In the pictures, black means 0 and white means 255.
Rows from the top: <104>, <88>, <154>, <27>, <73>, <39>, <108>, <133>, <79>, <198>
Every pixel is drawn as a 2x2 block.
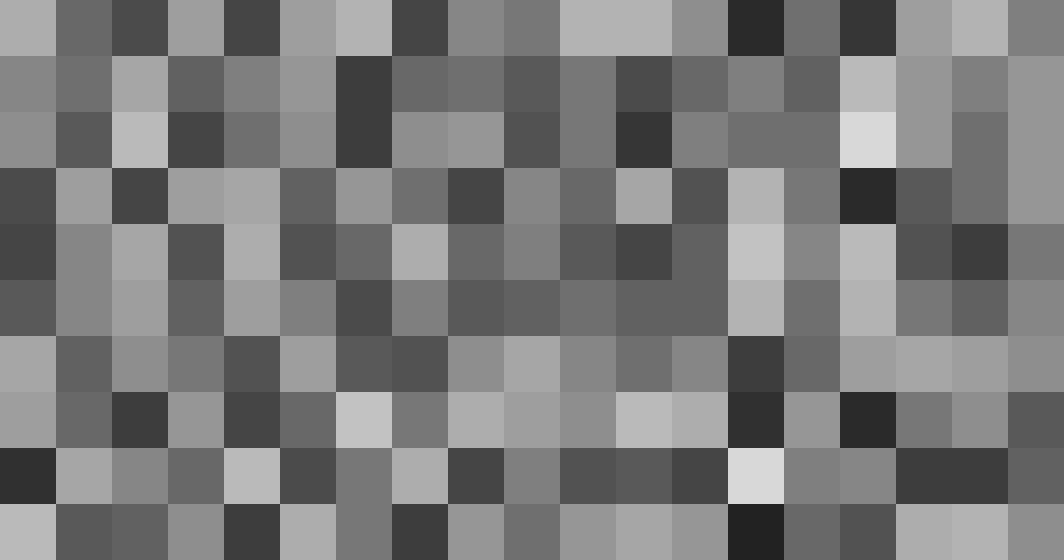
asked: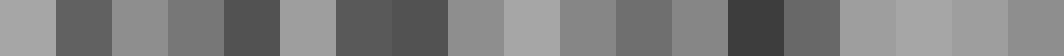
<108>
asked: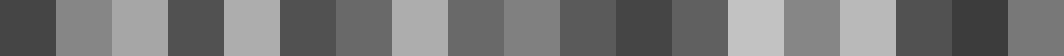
<73>
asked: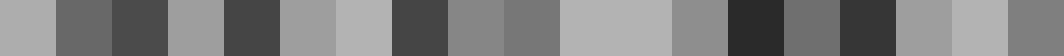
<104>

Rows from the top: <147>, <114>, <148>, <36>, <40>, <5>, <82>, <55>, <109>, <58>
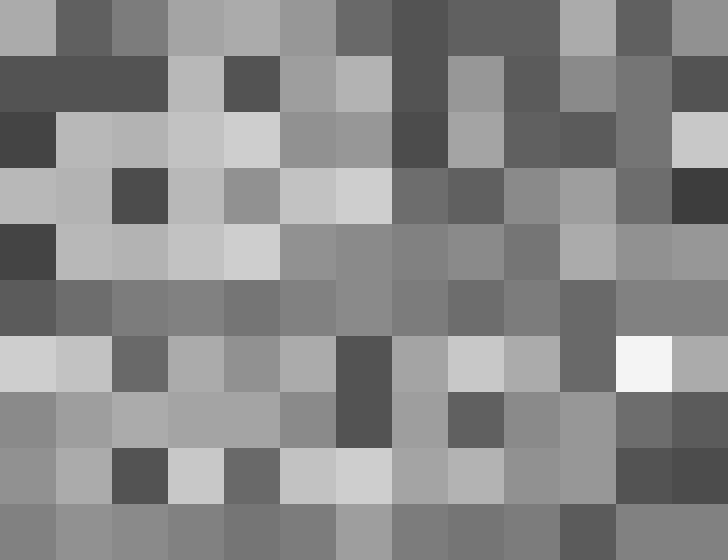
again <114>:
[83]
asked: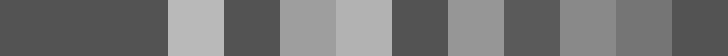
<114>
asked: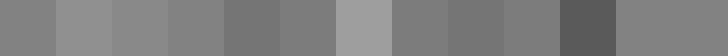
<58>
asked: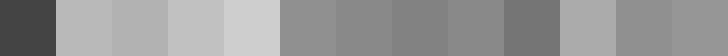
<40>
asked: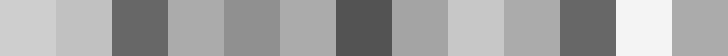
<82>

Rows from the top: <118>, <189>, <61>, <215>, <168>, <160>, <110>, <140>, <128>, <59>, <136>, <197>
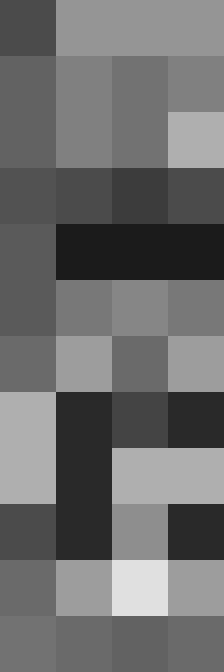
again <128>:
[175]
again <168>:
[27]

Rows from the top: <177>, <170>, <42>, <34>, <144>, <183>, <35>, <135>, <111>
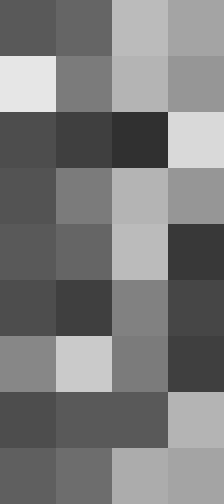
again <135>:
[89]
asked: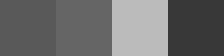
<144>

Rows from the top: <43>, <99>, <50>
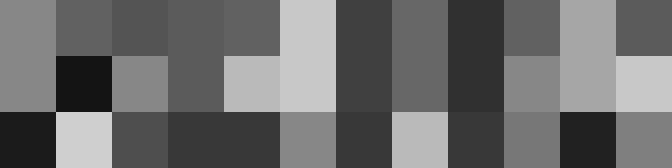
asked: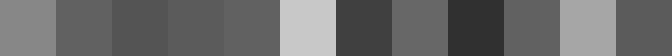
<43>
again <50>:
[56]
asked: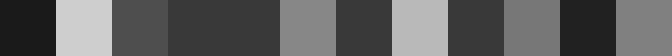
<50>

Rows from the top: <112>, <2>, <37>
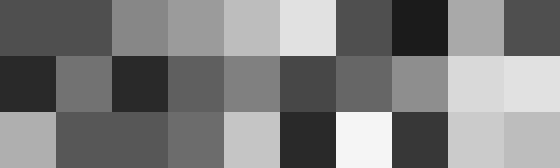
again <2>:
[41]
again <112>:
[79]

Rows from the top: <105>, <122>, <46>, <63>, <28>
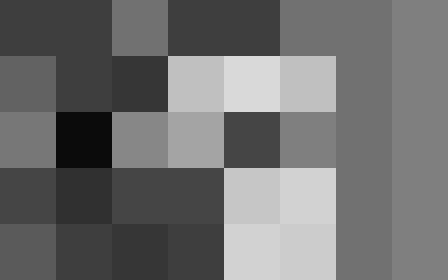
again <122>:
[192]
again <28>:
[62]
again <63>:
[69]
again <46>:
[127]
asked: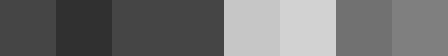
<63>
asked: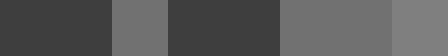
<105>

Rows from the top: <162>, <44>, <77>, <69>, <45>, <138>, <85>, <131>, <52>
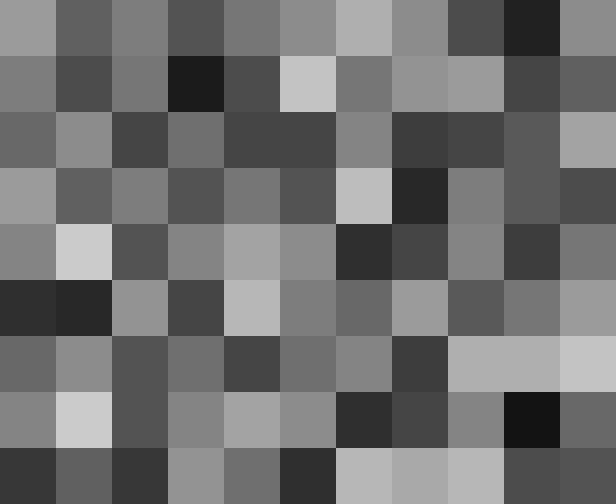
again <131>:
[132]
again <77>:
[69]
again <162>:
[140]
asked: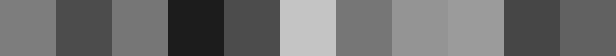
<44>
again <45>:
[132]

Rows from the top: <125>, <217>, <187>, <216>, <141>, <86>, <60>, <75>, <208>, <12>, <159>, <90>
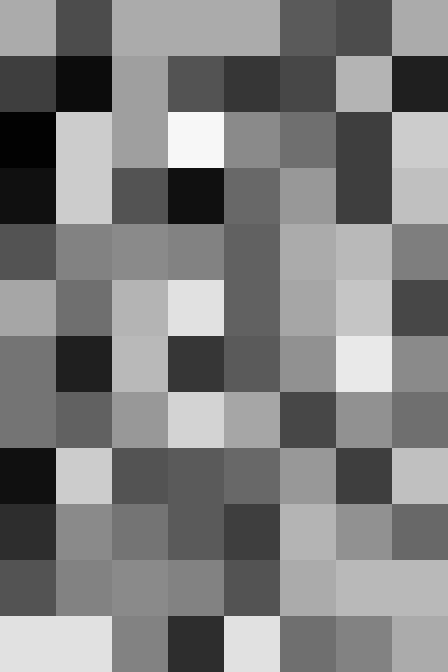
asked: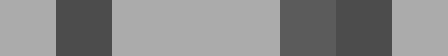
<125>
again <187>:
[204]
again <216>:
[17]
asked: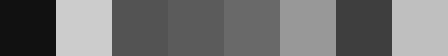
<208>
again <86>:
[165]

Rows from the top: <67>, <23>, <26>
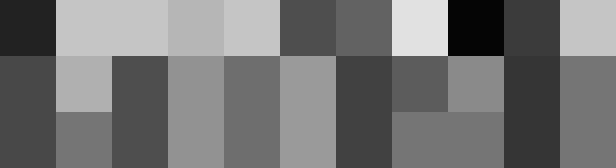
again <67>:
[197]
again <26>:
[117]

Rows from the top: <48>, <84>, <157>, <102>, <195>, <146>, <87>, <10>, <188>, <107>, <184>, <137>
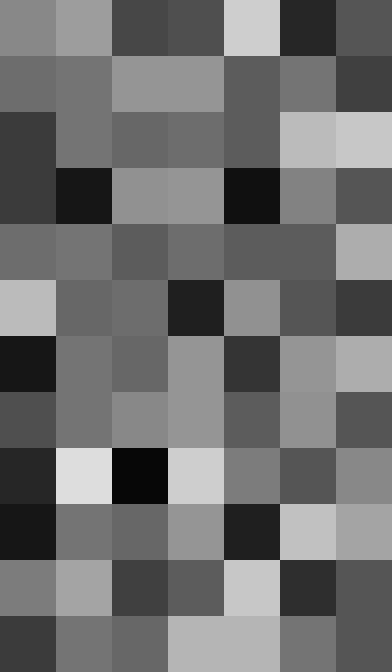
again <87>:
[150]
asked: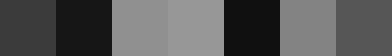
<102>
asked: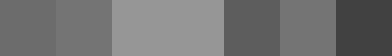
<84>

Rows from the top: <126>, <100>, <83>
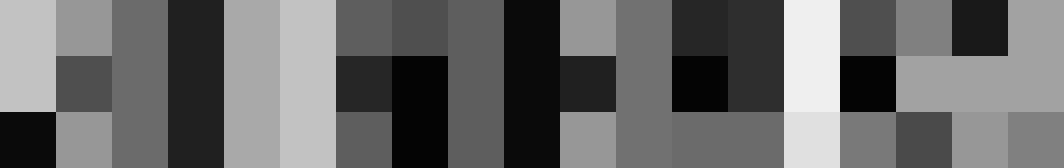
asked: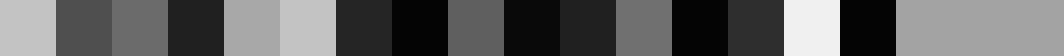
<100>
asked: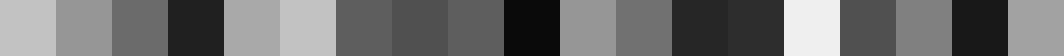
<126>
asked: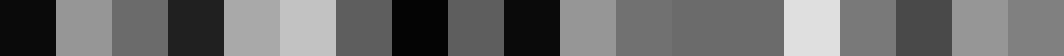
<83>

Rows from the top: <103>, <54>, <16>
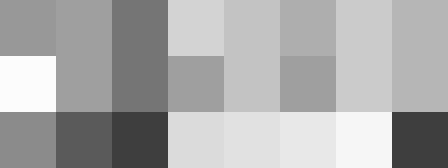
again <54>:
[159]
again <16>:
[62]

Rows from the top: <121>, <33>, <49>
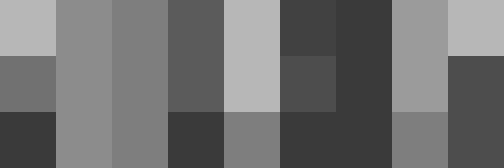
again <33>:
[77]
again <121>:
[183]
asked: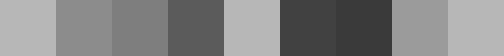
<121>

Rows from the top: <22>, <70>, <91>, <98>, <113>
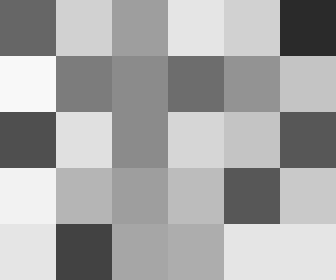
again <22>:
[208]
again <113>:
[230]
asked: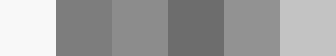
<70>

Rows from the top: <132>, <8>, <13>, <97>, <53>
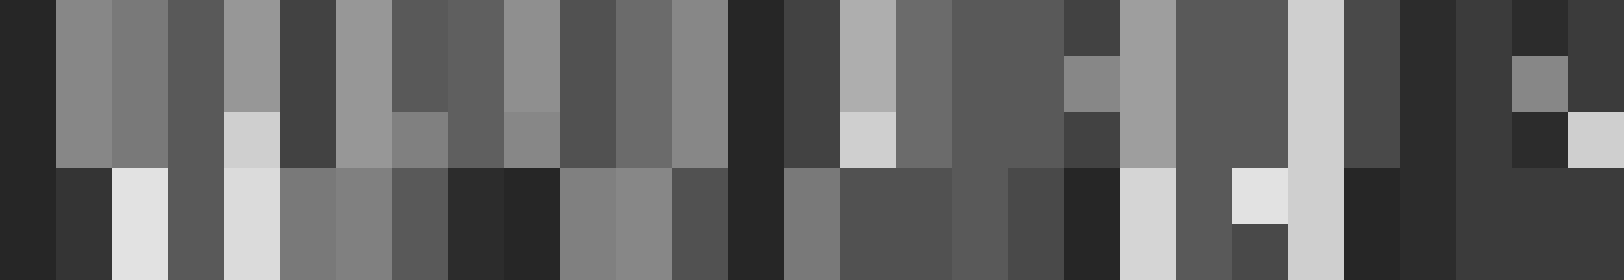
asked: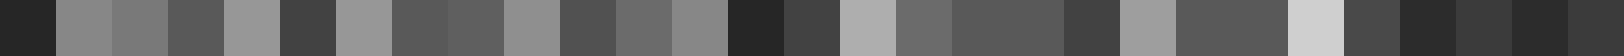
<132>
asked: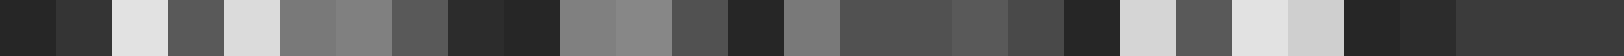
<97>

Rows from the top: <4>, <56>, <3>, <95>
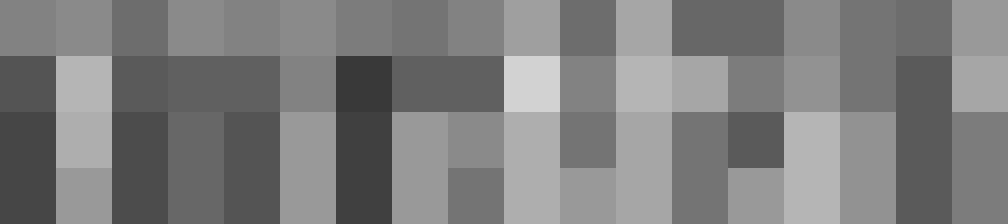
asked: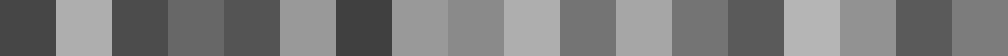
<3>
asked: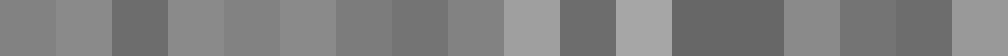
<4>

